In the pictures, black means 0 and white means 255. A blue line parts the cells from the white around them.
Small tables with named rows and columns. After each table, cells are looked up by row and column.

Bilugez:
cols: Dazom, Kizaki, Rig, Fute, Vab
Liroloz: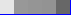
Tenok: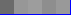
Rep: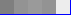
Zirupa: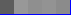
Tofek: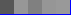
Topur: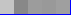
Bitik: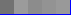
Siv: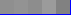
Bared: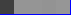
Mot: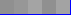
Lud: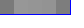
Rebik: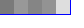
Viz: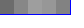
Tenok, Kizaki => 151
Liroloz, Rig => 149
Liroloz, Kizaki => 152
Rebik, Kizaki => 152
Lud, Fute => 147
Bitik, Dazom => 114
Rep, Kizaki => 147
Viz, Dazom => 108

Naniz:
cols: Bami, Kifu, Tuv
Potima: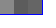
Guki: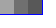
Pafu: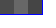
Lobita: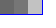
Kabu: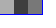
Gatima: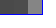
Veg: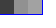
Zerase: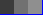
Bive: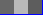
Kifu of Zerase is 113
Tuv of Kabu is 120
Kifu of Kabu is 62
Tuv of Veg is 162
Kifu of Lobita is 118
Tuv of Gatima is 133
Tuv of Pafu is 69

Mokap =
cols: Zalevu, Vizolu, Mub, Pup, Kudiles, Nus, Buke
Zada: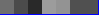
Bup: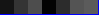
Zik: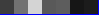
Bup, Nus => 84
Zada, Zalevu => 110
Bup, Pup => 3
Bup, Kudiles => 44
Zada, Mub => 41
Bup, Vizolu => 52

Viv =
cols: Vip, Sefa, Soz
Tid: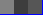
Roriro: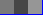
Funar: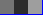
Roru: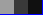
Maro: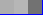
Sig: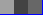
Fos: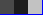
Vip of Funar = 116
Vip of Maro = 174
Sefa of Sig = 67
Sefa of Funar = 44
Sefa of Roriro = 70
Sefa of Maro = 182
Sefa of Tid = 61
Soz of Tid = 86
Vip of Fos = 73
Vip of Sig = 161
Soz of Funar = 158
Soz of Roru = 16

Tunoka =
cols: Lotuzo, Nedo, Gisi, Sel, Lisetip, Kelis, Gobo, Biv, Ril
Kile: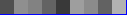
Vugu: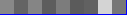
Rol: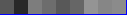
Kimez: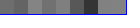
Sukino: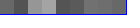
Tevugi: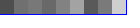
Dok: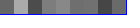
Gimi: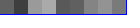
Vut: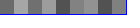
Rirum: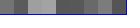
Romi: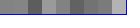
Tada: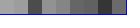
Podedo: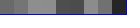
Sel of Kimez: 113
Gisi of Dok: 76
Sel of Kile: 99
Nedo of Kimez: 100
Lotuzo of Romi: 131
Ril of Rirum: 85
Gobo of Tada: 97
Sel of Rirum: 163
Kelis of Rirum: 88
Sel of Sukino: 164
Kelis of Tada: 102
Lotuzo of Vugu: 136
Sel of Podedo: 141
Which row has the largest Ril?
Tevugi

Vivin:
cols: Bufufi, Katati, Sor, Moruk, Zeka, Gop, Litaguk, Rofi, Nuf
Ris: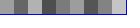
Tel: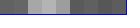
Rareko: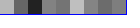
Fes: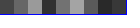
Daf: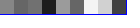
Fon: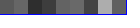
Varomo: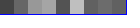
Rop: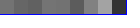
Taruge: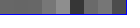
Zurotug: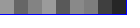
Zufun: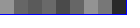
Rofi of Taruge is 118
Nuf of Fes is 56
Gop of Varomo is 191
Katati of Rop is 102
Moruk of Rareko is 130
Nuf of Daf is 65
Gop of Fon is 105
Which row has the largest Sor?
Ris

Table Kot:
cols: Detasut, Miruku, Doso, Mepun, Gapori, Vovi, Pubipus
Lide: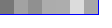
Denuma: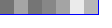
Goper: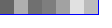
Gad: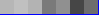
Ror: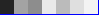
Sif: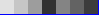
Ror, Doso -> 141
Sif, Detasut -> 225
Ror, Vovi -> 223
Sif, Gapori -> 132
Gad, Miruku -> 192
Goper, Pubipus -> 188
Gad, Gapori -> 144
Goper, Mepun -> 126
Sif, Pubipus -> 60
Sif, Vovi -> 99
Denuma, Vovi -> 235
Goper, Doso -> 112
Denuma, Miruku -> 165
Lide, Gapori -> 173
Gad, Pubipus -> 109
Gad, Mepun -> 122
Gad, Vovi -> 70
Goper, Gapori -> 162
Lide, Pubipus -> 167
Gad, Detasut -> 182

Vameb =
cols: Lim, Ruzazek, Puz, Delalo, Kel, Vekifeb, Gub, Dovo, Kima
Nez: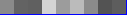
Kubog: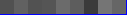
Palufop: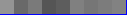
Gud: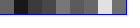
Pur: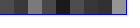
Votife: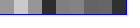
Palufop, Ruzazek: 105
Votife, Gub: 100
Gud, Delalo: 72
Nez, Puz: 96
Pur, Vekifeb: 77
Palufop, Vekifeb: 128
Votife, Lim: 152
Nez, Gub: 139
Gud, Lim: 99

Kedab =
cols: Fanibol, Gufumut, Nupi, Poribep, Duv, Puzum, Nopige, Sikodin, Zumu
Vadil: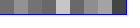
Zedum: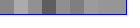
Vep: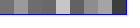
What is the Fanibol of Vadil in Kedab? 111
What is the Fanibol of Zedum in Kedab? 135
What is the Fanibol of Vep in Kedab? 115
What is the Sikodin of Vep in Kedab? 164
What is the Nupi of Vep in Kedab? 109
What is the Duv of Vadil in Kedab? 198
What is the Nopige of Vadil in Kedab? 142
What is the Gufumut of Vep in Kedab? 154
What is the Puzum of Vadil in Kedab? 105
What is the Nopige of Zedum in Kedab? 155
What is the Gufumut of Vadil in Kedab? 146
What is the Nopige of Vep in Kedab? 141
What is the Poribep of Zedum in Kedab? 94
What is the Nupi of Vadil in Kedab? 115
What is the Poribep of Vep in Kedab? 105
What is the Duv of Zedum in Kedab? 143

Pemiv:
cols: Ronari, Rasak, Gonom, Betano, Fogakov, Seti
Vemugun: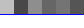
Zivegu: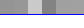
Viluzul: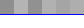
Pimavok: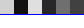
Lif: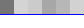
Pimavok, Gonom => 223
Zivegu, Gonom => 202
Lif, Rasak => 212
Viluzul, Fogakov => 165
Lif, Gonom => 203
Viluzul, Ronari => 143
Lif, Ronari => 117
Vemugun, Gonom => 142
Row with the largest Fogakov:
Lif

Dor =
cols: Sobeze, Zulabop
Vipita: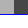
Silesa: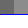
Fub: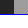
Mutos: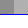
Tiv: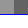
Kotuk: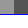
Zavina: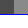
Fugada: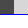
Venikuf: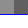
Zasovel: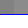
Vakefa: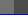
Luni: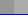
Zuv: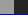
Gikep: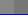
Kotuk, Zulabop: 84
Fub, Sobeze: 37
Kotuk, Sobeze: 152
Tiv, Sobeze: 150
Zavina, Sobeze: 76
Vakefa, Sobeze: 114
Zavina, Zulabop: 138
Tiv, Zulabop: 99
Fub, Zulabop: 157
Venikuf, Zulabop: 96
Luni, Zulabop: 171
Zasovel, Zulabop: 139
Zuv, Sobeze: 157
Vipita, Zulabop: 71
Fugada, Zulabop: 215

